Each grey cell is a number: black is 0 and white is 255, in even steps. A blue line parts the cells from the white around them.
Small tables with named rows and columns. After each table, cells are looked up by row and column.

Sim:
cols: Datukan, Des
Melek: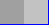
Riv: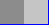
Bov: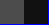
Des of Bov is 17
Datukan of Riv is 140
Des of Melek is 194
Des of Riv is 197
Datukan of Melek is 160
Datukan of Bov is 76

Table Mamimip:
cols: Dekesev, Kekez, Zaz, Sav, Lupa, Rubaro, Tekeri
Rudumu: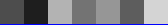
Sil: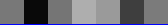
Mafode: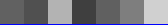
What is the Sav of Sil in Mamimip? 174
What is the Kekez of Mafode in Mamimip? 80
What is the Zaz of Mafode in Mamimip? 179
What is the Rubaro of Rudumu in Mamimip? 93
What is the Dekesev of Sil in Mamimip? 120
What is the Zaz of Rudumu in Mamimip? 179
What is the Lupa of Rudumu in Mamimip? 150
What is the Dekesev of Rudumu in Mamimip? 77
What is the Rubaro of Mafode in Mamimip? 126
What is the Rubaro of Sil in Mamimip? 62
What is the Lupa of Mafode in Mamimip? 96
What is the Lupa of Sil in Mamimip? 154
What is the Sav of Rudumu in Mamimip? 115
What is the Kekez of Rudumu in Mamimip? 30
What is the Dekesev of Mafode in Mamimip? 97
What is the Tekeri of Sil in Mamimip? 123
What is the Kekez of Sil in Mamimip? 9
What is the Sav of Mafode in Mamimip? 63
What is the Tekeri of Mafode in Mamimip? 208
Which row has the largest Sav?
Sil

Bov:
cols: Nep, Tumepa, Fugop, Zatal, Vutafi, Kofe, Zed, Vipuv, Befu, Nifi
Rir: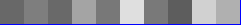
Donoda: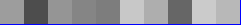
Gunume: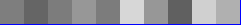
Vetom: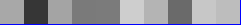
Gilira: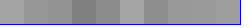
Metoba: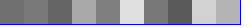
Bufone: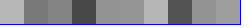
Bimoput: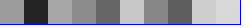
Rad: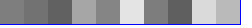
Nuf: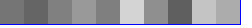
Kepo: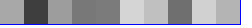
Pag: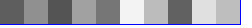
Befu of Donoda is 203
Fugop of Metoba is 100
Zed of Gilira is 142
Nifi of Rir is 176
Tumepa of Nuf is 101
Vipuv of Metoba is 89

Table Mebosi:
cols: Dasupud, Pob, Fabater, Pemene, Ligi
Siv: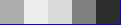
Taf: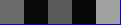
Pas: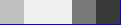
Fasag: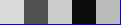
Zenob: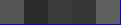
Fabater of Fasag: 203
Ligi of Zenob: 94
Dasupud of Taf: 106
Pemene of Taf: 7
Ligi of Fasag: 187
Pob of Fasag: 81
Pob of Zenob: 43
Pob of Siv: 237
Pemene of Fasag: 11
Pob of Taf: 9
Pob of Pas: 239
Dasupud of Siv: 174
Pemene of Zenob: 54
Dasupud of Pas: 193
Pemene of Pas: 122
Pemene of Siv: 129

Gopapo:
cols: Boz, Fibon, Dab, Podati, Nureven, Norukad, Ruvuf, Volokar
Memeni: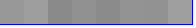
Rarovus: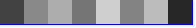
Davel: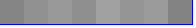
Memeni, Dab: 138
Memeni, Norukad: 147
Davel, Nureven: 161
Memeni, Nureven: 139
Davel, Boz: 133
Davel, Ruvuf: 155
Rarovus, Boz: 66
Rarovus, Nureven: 207
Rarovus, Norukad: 131
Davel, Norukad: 149
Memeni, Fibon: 158
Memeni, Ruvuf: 146

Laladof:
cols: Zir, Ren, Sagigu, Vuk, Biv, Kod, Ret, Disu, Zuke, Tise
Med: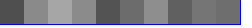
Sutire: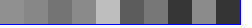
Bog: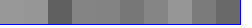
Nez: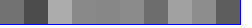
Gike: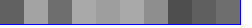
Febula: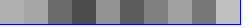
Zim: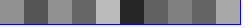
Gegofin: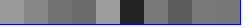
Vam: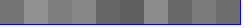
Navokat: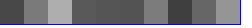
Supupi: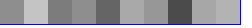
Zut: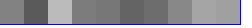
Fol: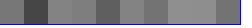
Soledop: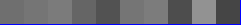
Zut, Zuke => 165
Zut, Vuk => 124
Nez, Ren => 76
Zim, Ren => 86
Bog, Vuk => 132
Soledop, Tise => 69
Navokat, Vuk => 89
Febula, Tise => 192

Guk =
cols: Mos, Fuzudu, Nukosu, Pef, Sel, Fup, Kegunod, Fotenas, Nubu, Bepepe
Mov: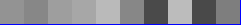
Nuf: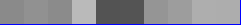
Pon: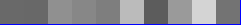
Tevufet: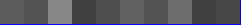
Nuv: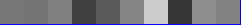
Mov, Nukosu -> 158
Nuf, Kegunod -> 149
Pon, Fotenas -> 154
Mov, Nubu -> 73
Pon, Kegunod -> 92
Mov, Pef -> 167
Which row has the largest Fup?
Pon

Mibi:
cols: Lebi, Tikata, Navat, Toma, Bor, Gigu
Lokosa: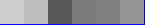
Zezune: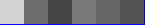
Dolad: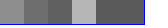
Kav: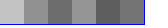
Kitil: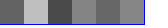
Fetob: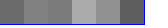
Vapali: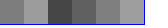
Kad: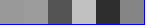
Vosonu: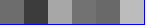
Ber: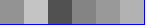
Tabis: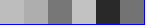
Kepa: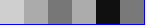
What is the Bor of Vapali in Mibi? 126
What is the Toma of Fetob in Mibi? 171
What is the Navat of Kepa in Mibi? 119
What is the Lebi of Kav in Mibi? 195
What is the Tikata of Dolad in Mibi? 110
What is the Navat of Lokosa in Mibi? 87
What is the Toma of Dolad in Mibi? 181
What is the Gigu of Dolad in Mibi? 90
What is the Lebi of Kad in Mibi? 153
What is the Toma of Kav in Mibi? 149
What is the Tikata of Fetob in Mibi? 130
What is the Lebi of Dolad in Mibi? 142
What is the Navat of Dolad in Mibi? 96
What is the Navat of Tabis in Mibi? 119
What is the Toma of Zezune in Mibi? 120
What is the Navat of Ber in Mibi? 81

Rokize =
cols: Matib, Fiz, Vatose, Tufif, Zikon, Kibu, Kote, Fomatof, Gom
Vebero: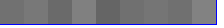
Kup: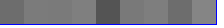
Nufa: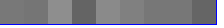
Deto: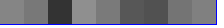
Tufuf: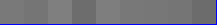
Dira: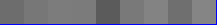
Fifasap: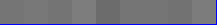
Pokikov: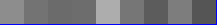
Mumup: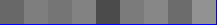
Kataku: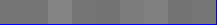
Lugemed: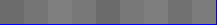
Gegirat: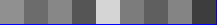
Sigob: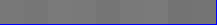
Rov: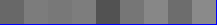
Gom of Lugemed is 124
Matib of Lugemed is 108
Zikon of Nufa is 138
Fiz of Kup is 123
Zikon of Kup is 84
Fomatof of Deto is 116
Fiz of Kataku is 117
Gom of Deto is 128
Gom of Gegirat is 61
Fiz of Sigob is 118
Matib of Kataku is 117
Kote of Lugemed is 126
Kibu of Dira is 121
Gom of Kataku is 118
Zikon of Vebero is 101
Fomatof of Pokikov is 125
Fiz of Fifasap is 120
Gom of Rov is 138
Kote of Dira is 131
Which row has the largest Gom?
Mumup

